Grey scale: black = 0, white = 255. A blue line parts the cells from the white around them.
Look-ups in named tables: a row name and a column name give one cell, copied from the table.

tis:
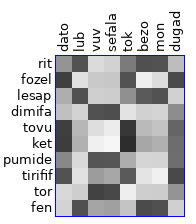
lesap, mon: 82
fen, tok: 196
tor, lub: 206
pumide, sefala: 86
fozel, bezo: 238
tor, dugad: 148
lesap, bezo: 90
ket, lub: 177
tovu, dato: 63
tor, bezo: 206
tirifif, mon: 240
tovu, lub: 183
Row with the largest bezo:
fozel

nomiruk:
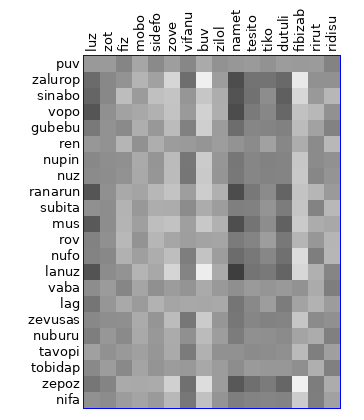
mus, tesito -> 116
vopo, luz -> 85
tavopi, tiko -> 141
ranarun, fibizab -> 195
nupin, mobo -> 170
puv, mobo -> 166

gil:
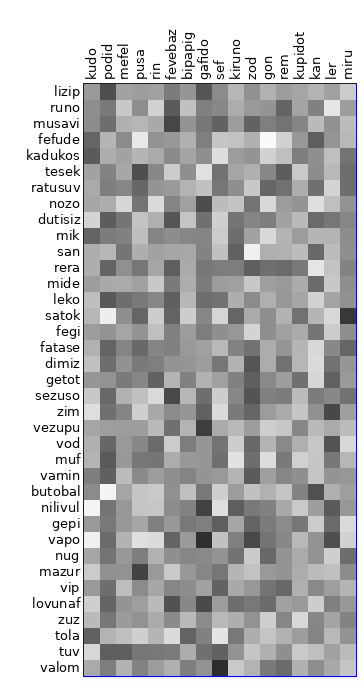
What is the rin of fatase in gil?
133
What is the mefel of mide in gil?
170
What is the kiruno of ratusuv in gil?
143
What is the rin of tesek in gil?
135
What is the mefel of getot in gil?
122
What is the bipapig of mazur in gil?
152
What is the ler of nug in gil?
207
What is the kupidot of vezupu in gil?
135
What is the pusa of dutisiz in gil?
195

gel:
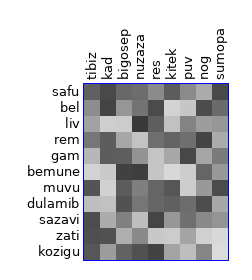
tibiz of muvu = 83
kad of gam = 93
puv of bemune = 205
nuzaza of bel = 115
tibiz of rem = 118
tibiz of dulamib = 190
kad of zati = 81
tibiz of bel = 141
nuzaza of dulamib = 118
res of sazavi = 69
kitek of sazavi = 151
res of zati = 200
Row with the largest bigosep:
liv

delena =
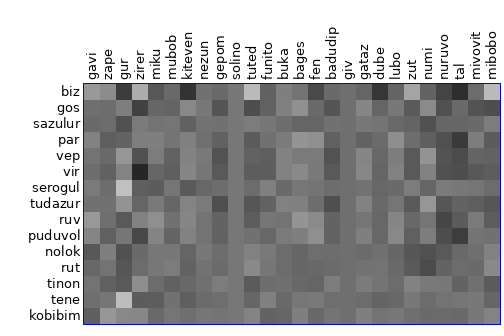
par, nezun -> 112
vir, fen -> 121
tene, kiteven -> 95
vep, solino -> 119
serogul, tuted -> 108
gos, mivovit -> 83
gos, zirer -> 65
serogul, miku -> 92
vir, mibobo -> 93
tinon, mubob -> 97
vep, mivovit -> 100
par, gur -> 99
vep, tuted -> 98
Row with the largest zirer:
biz

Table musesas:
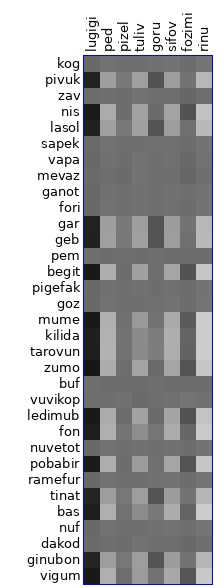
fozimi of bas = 100
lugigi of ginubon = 36
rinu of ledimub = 195
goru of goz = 112
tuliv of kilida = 138
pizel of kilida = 115

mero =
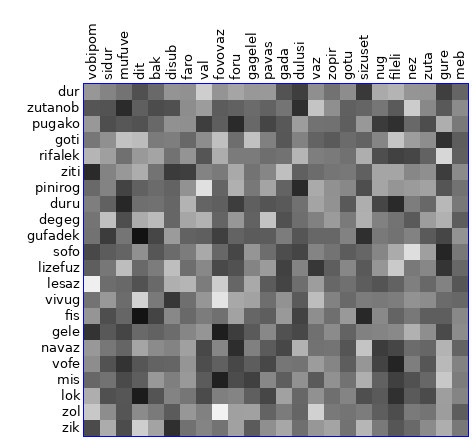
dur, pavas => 153
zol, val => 129
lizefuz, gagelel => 132
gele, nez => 177
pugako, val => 62
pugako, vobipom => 152
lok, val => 75
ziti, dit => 173
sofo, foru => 70
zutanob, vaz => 196
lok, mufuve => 86
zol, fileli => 77
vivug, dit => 210
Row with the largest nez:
sofo

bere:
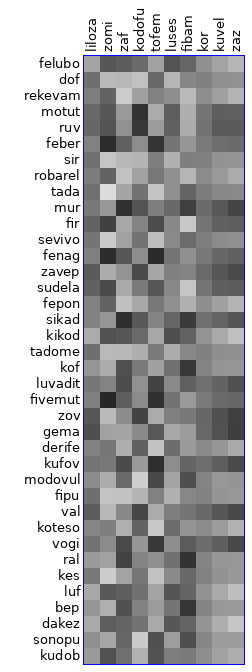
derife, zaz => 169
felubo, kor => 143
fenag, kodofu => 141
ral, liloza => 154
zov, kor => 102
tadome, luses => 171
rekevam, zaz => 179
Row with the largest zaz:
dakez

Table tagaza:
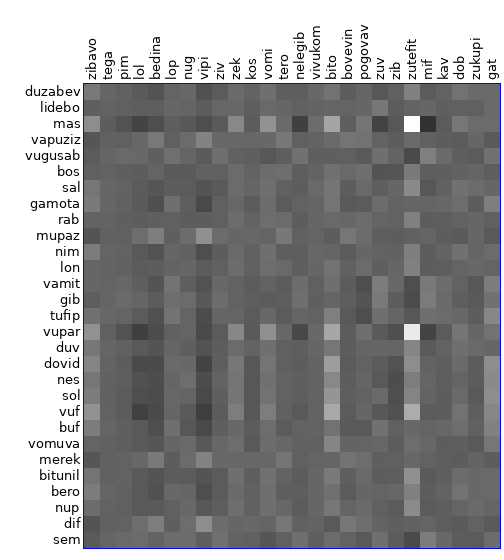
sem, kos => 96
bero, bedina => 81
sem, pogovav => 89
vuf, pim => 92
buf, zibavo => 124
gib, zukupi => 89
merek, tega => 97
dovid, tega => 99
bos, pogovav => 110
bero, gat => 105
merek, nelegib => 96
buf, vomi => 109
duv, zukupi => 106
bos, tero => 110
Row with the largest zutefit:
mas

